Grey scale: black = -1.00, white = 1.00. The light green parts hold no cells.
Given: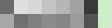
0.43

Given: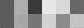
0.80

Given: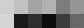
0.40

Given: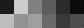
-0.28

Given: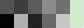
-0.29

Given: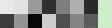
-0.01

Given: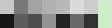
0.44

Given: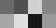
-0.38

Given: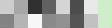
0.67
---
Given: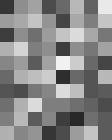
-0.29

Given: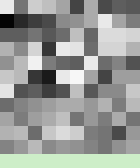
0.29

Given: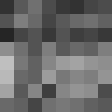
-0.30

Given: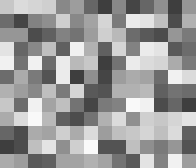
0.23

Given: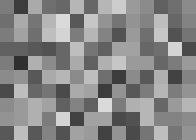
0.15

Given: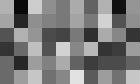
0.55

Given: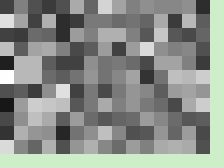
-0.37
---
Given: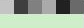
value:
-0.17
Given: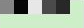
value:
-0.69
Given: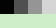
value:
0.67
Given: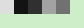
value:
-0.11
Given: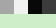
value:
-0.54
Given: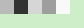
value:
0.95
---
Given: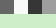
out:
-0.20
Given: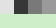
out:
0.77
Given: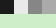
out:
-0.79
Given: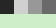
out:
-0.70
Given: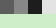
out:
-0.27
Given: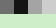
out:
-0.13
